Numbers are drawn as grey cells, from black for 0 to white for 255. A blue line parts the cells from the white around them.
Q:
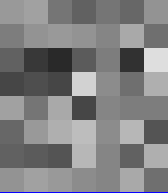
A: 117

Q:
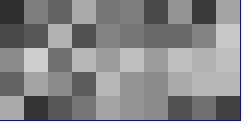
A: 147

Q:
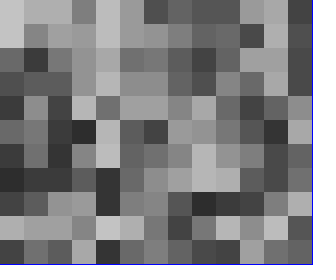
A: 154

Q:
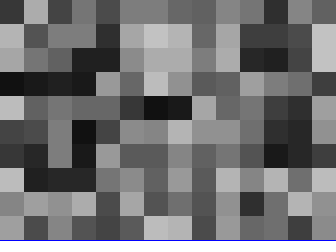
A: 47

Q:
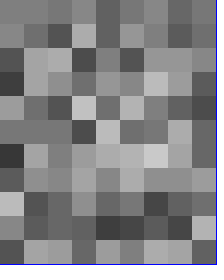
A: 135

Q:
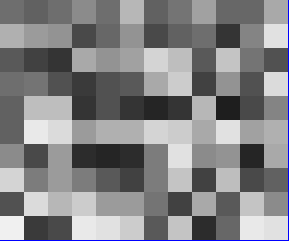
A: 103

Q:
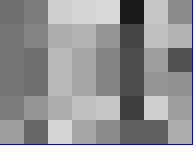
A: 27

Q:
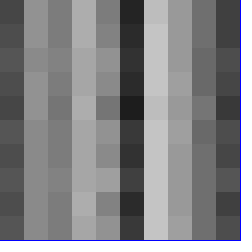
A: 153
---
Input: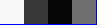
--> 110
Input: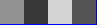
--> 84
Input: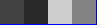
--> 130
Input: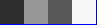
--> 247
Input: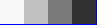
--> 49
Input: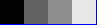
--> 231
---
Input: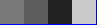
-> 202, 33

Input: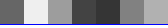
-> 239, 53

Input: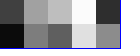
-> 251, 11

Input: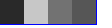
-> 199, 41

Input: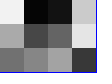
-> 242, 5

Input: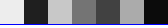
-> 237, 11

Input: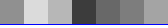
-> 219, 60

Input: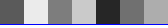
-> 235, 38

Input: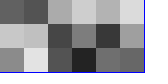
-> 227, 35
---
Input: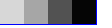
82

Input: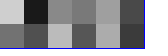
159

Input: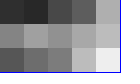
93

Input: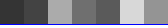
216

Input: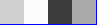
59

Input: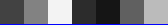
95

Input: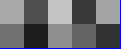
56

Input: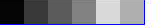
218
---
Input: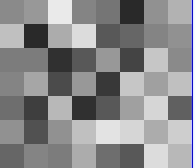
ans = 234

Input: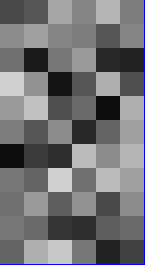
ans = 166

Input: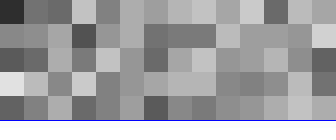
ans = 106

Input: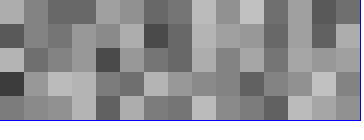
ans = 104

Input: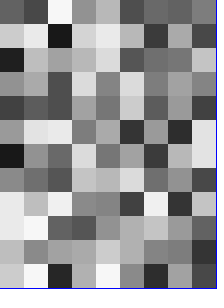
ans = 247

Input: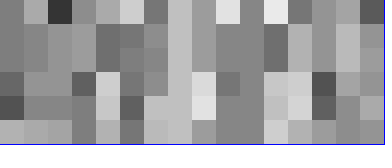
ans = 52

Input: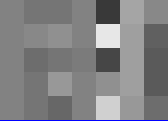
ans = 117

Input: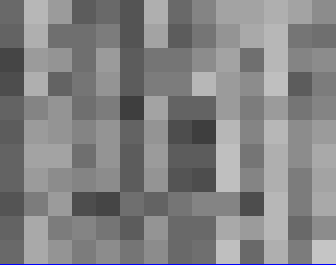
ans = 155

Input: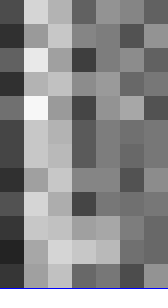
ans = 179
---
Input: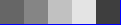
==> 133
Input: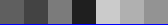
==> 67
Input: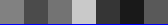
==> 75
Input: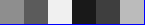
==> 91
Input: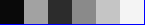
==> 162
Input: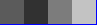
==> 49
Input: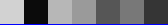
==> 11
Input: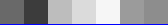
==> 60
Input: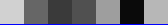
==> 102
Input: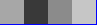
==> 57
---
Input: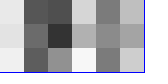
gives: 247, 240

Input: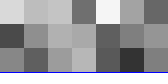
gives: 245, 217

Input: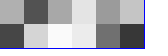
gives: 250, 236

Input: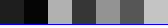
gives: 195, 176

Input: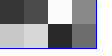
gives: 251, 215

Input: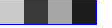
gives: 203, 167

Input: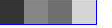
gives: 213, 134
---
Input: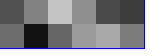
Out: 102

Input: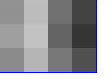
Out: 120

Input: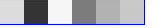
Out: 246

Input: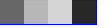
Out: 213

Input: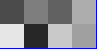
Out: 201

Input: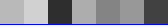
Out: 46

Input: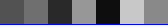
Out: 41
